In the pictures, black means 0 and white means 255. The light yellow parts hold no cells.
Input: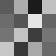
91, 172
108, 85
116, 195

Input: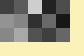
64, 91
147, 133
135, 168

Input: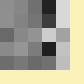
142, 134
143, 131
105, 136

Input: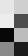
230, 207
237, 77
7, 188

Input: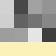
210, 72
207, 98
157, 159

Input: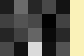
29, 107
64, 83
37, 65

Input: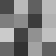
73, 185
126, 139
203, 66

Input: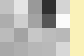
194, 228
173, 206
187, 163

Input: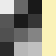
235, 103
86, 26
80, 101
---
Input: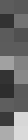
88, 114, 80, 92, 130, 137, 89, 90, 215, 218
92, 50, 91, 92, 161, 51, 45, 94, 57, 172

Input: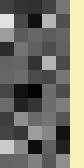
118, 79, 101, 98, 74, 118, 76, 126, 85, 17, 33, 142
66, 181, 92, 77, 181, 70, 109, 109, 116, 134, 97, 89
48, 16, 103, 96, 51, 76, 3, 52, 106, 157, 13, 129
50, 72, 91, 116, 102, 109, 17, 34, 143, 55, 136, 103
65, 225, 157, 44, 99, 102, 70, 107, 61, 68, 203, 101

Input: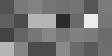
123, 119, 108, 110
85, 237, 124, 91
116, 106, 129, 106
112, 44, 119, 137
117, 180, 135, 75
130, 181, 118, 75
121, 76, 100, 132
82, 95, 67, 181

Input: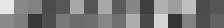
86, 99
76, 78
191, 130
157, 53
176, 213
63, 74
134, 174
91, 113
168, 135
85, 111
168, 108
87, 121
75, 79
130, 56
136, 126
230, 138

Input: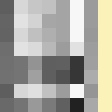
155, 155, 152, 157, 159, 172, 149, 168
247, 247, 247, 225, 54, 54, 247, 33
164, 164, 164, 156, 96, 81, 156, 96
193, 166, 175, 184, 95, 95, 193, 122
198, 211, 192, 218, 147, 160, 224, 153
215, 226, 215, 226, 116, 116, 215, 116
94, 100, 99, 110, 112, 113, 94, 105

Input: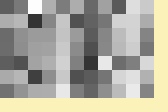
202, 172, 132, 118, 216, 177, 132
222, 211, 210, 205, 127, 224, 234
90, 210, 188, 185, 109, 213, 187
161, 118, 134, 136, 232, 117, 142
104, 98, 91, 79, 52, 91, 100
173, 81, 155, 139, 128, 80, 125
124, 198, 195, 201, 209, 200, 232
175, 134, 155, 162, 175, 142, 173
253, 51, 155, 160, 163, 63, 172
121, 183, 144, 142, 81, 182, 147
94, 173, 107, 108, 94, 170, 113

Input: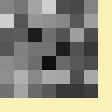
130, 159, 76, 56, 77, 167, 62
73, 87, 159, 82, 89, 77, 55
77, 136, 84, 30, 106, 166, 55
205, 143, 110, 115, 15, 169, 89
163, 149, 28, 116, 109, 137, 106
118, 85, 93, 129, 130, 176, 162
132, 206, 90, 85, 140, 144, 114

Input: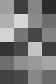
43, 109, 130, 62, 165, 106
132, 139, 70, 196, 152, 135
62, 213, 119, 72, 143, 74
159, 175, 210, 52, 110, 66
